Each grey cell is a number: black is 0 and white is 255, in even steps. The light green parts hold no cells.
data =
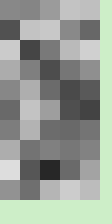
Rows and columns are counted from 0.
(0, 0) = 136
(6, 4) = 116
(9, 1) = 111
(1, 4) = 103
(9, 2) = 181
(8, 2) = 39
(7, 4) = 130
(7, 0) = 173
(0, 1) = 133
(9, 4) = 188
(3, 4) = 143
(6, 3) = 105

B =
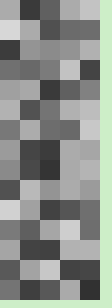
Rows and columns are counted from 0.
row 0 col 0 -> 171
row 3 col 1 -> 105
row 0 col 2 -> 96
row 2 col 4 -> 177
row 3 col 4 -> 68
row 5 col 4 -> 189
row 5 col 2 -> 116
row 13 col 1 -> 163
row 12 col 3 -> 178
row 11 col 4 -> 110
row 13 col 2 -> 199
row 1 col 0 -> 215
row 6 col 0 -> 120
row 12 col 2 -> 65
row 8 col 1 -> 73
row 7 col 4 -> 166
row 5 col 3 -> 177
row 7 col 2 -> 60
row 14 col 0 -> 116
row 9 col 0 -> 81
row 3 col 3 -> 194
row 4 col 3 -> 96
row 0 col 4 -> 195
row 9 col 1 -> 185

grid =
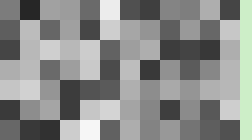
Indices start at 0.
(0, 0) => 124
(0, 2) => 161
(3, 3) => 158
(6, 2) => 49
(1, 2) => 102
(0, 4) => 106
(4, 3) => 60
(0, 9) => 126
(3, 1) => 186
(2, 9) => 68
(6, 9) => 116
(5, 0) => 58
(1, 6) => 166
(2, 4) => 204
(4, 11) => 183
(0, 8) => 132
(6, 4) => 246
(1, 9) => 153
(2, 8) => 61
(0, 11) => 69
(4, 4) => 83
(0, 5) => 236
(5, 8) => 62
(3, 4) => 201

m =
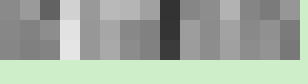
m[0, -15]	138
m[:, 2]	[98, 141, 131]
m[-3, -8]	161
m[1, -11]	151
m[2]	[134, 128, 131, 229, 151, 169, 140, 129, 59, 156, 141, 160, 141, 147, 120]
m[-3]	[138, 154, 98, 209, 153, 185, 181, 161, 51, 134, 141, 178, 133, 123, 150]
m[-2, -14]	130
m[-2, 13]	144
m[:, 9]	[134, 157, 156]
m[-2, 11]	162

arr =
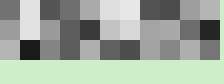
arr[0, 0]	114
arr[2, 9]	174
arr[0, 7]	83
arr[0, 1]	226
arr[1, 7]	164
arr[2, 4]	175
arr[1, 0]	156
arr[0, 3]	111
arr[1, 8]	169
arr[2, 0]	181

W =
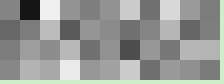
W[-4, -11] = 132
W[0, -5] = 204
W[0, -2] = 155
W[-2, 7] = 151
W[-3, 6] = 112
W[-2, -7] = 113
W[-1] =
[135, 179, 168, 234, 151, 162, 204, 111, 153, 144, 123]
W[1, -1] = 126
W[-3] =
[103, 124, 187, 90, 149, 138, 112, 133, 182, 102, 126]
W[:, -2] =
[155, 102, 183, 144]
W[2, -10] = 157

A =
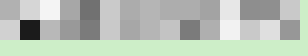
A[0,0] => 177
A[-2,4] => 113
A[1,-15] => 209
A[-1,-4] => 242
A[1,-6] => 123
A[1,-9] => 167
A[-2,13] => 143
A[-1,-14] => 27

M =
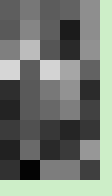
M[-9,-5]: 94
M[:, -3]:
[92, 94, 85, 211, 120, 104, 55, 41, 125]
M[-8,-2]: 27
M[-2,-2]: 58
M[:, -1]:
[142, 141, 145, 98, 43, 65, 54, 151, 63]
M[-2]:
[33, 106, 41, 58, 151]
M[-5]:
[46, 89, 120, 146, 43]
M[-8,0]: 89
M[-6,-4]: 92
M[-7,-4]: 188

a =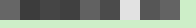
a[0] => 102
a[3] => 64
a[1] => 60
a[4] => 97

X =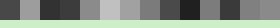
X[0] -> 72
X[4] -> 139
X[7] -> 123
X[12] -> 128
